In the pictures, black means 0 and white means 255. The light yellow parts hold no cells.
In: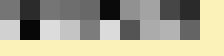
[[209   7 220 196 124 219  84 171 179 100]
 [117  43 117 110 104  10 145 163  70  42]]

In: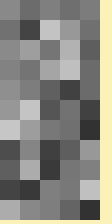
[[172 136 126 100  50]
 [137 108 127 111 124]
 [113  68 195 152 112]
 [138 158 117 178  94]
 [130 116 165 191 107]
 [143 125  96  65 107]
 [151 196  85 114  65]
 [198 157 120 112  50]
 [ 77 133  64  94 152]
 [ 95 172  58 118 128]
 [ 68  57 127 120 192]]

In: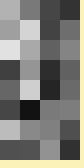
[[ 80  82 146  49]
 [178 121  70  51]
 [159 212  67 110]
 [225 169  97 132]
 [ 64 149  45  97]
 [102 207  37 106]
 [ 70  18 122 125]
 [188 137 128  79]]

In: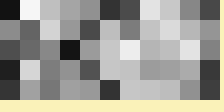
[[ 53 161 119 160 153  51 198 195 189 145  62]
 [ 18 246 191 165 145  51  75 227 200 135  72]
 [140 100 211 152  74 190 124 195 218 183 149]
 [ 78 105 136  20 155 199 237 181 190 227 130]
 [ 31 214 125 146  82 198 194 156 160 171  57]]

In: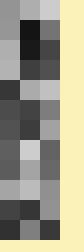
[[ 49 127  57]
 [148 174 204]
 [150  20 116]
 [175  25  69]
 [179  63  80]
 [ 55 171 192]
 [ 76  67 125]
 [ 82  61 162]
 [ 95 205  99]
 [ 92 164 104]
 [165 187 144]
 [ 67  54 146]]

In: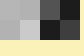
[[178 202  28  62]
 [182 178  83  28]]
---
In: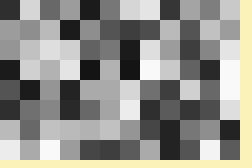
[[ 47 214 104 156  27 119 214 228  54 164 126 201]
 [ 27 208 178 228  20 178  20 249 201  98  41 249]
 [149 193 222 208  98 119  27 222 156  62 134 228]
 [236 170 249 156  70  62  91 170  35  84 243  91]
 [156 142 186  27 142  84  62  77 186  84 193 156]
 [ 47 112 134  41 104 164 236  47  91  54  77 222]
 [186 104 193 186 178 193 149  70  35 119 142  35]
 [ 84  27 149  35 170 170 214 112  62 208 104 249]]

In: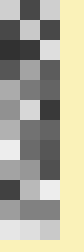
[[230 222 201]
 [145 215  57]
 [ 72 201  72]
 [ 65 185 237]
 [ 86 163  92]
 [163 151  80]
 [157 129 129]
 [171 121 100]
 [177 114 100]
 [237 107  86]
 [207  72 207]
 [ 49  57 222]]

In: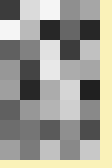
[[ 60 219 245 143 166]
 [245 186  39 102  39]
 [ 96 151 180 207 137]
 [ 96 129 225  60 193]
 [159 123 193 137 200]
 [109 117  90 143  76]
 [151  68 232 172 166]
 [159  39 172 213  32]]

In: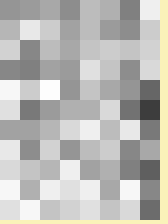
[[224 247 196 210 224 196 217 108]
 [182 232 204 162 188 155 141 204]
 [247 204 253 149 196 168 149 102]
 [217 196 182 239 162 176 128  95]
 [247 176 239 224 239 168 247 135]
 [162 162 182 217 239 188 232 121]
 [149 155 168 141 188 176 128 239]
 [232 141 210 149 188 204 135 168]
 [210 135 188 168 196 204 196 210]
 [135 128 162 155 224 196 141 217]
 [224 121 155 176 176 217 114  61]]

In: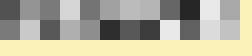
[[122 201  88 175 142  46  88  60 233  96 219 194]
 [ 82 148 122 213 116 161 187 181 102  38 233 168]]

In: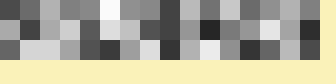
[[101 213 213 164  82  59 158 221  53 178 235 144  53 101 186  75]
 [ 75 107 178 128 136 250 144 136  67 186 114 200 107 144 178 128]
 [170  67 170 206  89 221 193  82  67 150  38 122 150 229 164  46]]
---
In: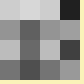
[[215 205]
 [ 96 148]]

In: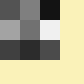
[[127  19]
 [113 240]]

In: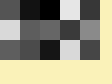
[[ 18   0]
 [ 93 102]]

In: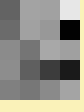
[[163 161]
 [161 152]]

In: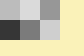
[[218 151]
 [123 207]]

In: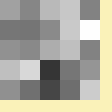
[[134 185]
 [117 138]]

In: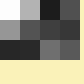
[[179  28]
 [ 83  63]]
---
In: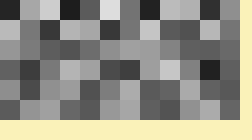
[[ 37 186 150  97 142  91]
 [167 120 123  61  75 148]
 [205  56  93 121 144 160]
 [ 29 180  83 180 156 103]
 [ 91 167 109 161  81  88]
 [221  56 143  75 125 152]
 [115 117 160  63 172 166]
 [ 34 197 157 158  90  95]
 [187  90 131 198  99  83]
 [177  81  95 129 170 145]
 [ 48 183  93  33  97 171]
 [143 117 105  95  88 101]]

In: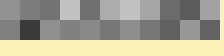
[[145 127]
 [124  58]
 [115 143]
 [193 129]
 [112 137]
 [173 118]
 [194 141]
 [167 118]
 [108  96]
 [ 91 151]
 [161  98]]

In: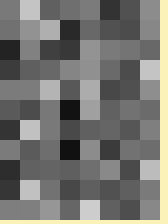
[[121 113  35  60 123  90  52 123  45  54 126]
 [196 146 129  95 124  76 193  91  97 193 127]
 [ 96 175  64 104 180 120 121 110 100 114 150]
 [111  41  56 133  88  18  73  17  95  72 102]
 [123 104 147 144 172 160  96 140 111  95 205]
 [ 51  81 122 106  72  97 101  59 137  81  96]
 [ 81  76 116  76  80 114  86 114  74  95  78]
 [140 135 104 196 142 107 127 109 188 122 136]]

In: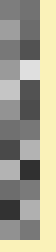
[[125 158 120 154 197 147 112  73 179 109  50 145]
 [114 108  82 223  82  76 119 179  48 122 176 120]]

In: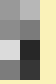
[[153 140 219 124]
 [183 123  39  54]]

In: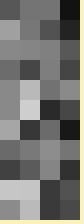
[[ 87 160 136 108 137 137 166 106  65 198 139]
 [116 119 133  70 185 206  55 121  91 197 186]
 [116  82 128 126 114  42 107 141 133  58  58]
 [ 18  35  88  69 138  71  24 117  49  82  73]]
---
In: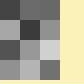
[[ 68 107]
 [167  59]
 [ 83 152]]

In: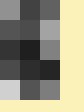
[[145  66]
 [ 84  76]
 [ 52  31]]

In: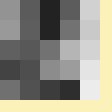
[[147  91]
 [153  94]
 [ 96  88]]

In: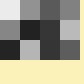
[[235 146]
 [134  34]
 [ 36 181]]

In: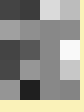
[[ 68  60]
 [160 143]
 [ 68  87]]

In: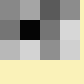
[[136 165]
 [117   5]
 [184 211]]

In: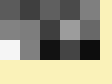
[[ 91  63]
 [130 125]
 [245 128]]

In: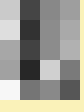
[[202  69]
 [222  50]
 [167  66]]

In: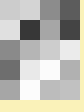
[[204 212]
 [224  55]
 [138 181]]
